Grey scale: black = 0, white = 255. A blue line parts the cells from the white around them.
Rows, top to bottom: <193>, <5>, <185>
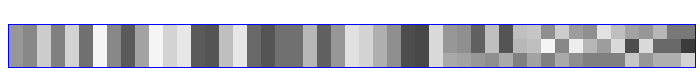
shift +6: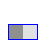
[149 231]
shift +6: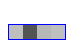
[197  90 189 197]

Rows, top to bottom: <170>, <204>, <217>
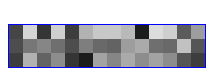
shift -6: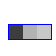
[ 55 172 194]
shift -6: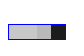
[194 194 179  22]

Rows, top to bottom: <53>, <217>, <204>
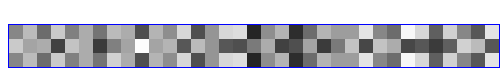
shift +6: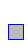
[193]
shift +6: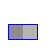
[148 186]
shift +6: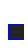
[43]
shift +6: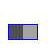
[ 85 170]

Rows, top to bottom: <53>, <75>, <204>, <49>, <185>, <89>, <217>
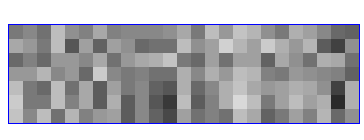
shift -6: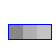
[130 169 189]
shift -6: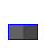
[92 66]
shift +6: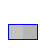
[201 187]
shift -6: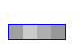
[154 197 169 146]
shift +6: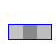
[201 142 195]
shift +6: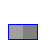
[166 135]

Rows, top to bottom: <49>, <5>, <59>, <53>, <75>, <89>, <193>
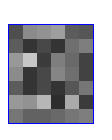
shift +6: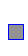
[152]
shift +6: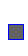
[104]
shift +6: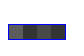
[98 58 78 58]
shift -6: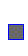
[99]
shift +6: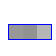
[158 152 188]

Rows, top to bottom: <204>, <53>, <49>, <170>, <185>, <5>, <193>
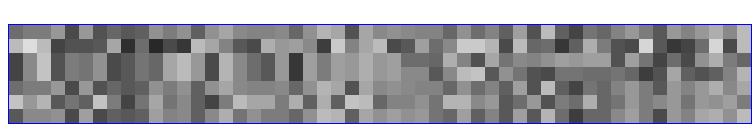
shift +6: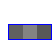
[102 137  94]
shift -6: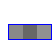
[131  97 139]
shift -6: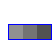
[139 110  76]
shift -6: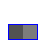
[ 76 118]
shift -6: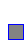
[125]
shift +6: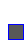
[94]

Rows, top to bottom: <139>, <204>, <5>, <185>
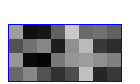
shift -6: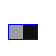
[151  11]
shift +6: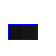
[23 29]
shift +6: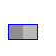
[149 191]
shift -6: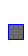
[99]
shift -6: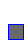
[99]

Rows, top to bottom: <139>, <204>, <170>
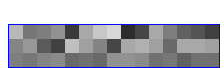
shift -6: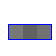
[113  91 107]
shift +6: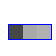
[ 76 174 182]
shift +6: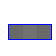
[111 119 111]

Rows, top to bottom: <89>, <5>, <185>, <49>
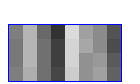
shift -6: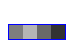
[120 175  99  44]
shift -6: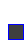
[57]
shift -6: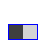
[ 57 206]
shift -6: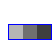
[175 106  57]
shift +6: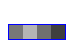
[126 187 118  69]
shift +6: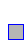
[187]
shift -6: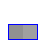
[139 154]

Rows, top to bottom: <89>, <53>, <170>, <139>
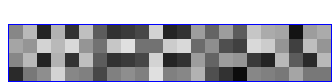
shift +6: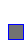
[120]
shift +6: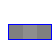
[134 148 134]
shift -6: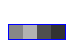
[129 172  73  44]

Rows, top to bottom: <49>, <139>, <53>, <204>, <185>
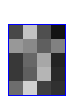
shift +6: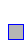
[187]
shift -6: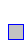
[189]
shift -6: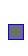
[103]
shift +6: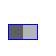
[101 187]

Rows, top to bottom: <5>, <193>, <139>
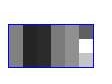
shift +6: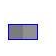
[128 150]
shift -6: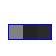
[123  30  37]
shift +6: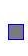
[128]
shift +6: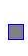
[135]
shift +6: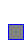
[135]
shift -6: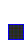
[37]
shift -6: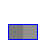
[116 138]

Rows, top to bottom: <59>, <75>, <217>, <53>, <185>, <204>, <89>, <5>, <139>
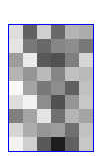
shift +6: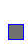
[118]
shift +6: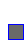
[111]
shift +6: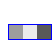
[163 241  95]
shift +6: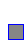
[140]
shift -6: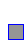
[143]
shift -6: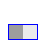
[151 229]

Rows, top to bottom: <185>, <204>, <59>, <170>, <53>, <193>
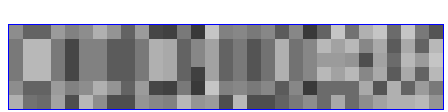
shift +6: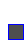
[84]
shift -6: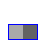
[163  93]
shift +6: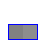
[135 147]
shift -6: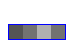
[ 78 108 170 108]
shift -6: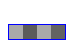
[163  85 163  93]
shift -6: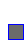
[101]

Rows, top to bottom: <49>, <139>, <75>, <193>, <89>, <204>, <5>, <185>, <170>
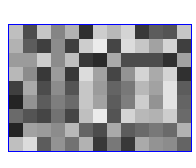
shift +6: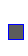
[98]
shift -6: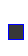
[50]

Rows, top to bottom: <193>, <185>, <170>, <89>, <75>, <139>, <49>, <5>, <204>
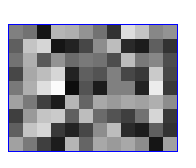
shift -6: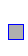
[169]
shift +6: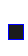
[34]

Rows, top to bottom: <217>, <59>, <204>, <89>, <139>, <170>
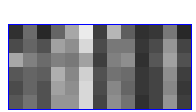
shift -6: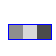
[136 210  69]
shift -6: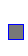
[114]
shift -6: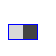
[210  62]
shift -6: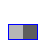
[176  88]

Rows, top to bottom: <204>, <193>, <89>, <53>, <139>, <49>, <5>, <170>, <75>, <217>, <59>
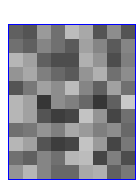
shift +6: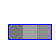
[126 167 147]
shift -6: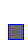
[98]

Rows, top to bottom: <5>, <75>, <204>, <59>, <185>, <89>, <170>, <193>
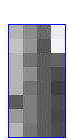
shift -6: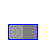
[147 119]
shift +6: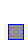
[147]
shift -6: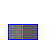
[111  86]
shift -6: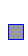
[147]
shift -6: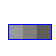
[147 119  86]
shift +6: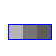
[186 123  98]
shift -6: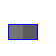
[111  86]

